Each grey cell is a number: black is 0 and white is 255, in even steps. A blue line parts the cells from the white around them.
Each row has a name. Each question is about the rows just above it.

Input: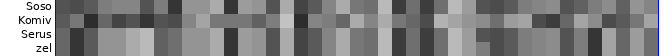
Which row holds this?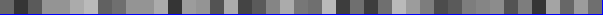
zel
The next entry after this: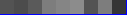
[164]
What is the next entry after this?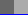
[133]
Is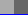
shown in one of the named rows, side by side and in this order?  no

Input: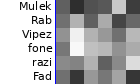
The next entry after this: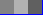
[138]
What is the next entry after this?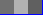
[171]
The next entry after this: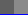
[220]
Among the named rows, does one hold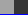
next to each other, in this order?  yes

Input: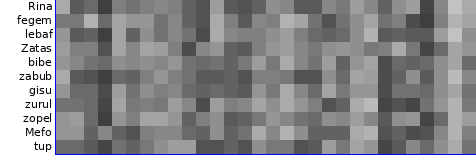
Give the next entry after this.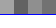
[135]
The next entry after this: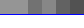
[170]
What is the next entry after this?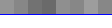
[90]

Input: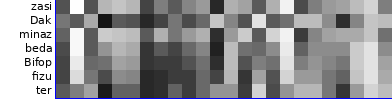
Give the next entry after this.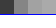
[170]
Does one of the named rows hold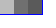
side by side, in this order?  no
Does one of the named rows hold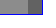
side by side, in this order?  no

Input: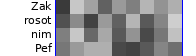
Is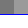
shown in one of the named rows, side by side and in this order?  yes
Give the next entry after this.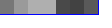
[133]
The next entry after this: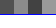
[97]
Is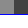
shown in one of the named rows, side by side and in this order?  yes

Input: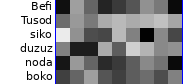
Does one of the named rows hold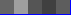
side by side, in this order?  yes
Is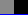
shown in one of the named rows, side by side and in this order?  no
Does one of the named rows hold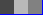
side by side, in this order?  yes
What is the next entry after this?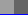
[36]
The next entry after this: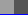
[64]
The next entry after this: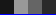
[58]

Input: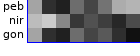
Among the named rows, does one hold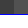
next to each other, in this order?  no
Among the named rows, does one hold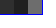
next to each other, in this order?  yes
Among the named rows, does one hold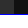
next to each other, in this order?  yes
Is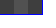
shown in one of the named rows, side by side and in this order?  no

